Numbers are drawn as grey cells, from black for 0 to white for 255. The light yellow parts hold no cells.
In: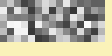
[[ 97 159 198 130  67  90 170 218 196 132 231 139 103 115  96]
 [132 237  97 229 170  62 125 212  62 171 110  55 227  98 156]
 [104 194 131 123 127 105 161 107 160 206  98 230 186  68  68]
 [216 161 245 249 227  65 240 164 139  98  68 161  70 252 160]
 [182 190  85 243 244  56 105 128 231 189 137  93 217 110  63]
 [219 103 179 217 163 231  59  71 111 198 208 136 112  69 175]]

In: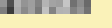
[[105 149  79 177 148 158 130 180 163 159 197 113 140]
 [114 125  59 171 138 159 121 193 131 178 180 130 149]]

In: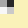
[[ 40 168]
 [201 247]]

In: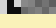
[[ 95 212  13 212 137 130  98 115]
 [133 212  13  13 105 119 128 104]]

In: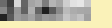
[[201 107  63 215 101 164 174 124 181 166 206 226 231]
 [166 135  80 151  98 176 101  32  91 138 186 172 168]
 [160  34  90 155 146 163 133 152 146 162 197 181 194]]

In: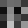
[[ 56  88 109 106]
 [150  16 137  10]
 [ 52  57 148  87]
 [150  31 192  60]]
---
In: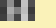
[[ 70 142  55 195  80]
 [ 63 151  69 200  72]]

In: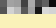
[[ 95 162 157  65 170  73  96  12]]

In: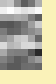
[[192 199 140  93 118 174]
 [164 162 171 165 125  93]
 [123  98 102 125 139 155]
 [217 182 191 216 218 190]
 [129 110  91 101 134 156]]

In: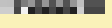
[[193 192  82 125 150  82 150  82 149  82 150 192  82  82  82]]

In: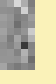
[[151 164 216 173 125]
 [158 149 125 133 156]
 [162 142 133 148 202]
 [142 131 153  56 131]
 [149 149 146 167 110]]

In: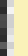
[[ 56 214]
 [ 76 207]
 [ 51 219]
 [ 93 207]]

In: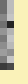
[[110 188]
 [135 196]
 [149 179]
 [141 184]
 [125 196]]

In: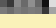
[[ 87  56 137 106 143 102  16 221]]

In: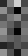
[[ 42 129 207  71]
 [ 78 119 139  76]
 [147  73   4 121]
 [ 35  51  89  69]]
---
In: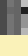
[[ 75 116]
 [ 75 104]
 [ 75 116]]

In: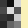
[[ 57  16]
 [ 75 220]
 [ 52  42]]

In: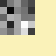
[[ 51 122]
 [168   9]
 [100 178]]

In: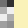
[[112  48]
 [175 239]
 [238 175]]

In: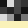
[[ 20 220]
 [ 58  35]
 [218 154]]

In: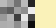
[[186 163]
 [111  93]
 [153 181]]

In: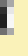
[[112 168]
 [ 48 230]
 [ 33 246]]
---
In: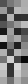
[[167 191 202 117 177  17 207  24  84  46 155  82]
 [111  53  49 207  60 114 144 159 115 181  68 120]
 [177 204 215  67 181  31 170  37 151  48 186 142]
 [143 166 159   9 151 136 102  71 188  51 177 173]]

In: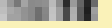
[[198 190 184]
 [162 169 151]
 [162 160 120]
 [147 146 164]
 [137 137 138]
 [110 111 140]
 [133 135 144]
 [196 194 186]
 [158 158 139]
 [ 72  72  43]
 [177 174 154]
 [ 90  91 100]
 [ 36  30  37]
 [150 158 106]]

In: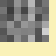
[[ 97  85 113  96 117  95]
 [ 79 133 147  77  60  83]
 [143 134 100 145 127 148]
 [109 129 151 110  70 109]
 [176 132 137 175 153 183]
 [ 81  83 117  72 113  84]
 [117 207 166 118 101 117]]

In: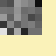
[[225  53 154 117  90]
 [ 65 135  97 114  78]
 [167  90 152 147 155]
 [ 36 117 117 108 139]
 [112 125  72 114 126]
 [112  99  89 100  14]]

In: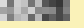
[[212 163 219]
 [127 152 116]
 [183 201 206]
 [194 169 195]
 [106 207 116]
 [184 137 188]
 [ 72 141  87]
 [ 96 136  68]
 [ 72  72  55]
 [ 97 128 117]]

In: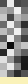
[[206 183 224  40 187  91 189 107 200 173  78]
 [108 233 149 234  12 236 143 237  72 152 235]
 [ 44 130  68 146 162 130 239 136 184 240  71]
 [ 82  25  27  96 196  64 114  46 156 113  83]]
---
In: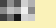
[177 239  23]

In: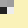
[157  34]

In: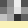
[ 81 225 167]

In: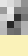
[145 126 219 187]

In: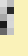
[188 194]

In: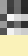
[ 43 102 247 153]
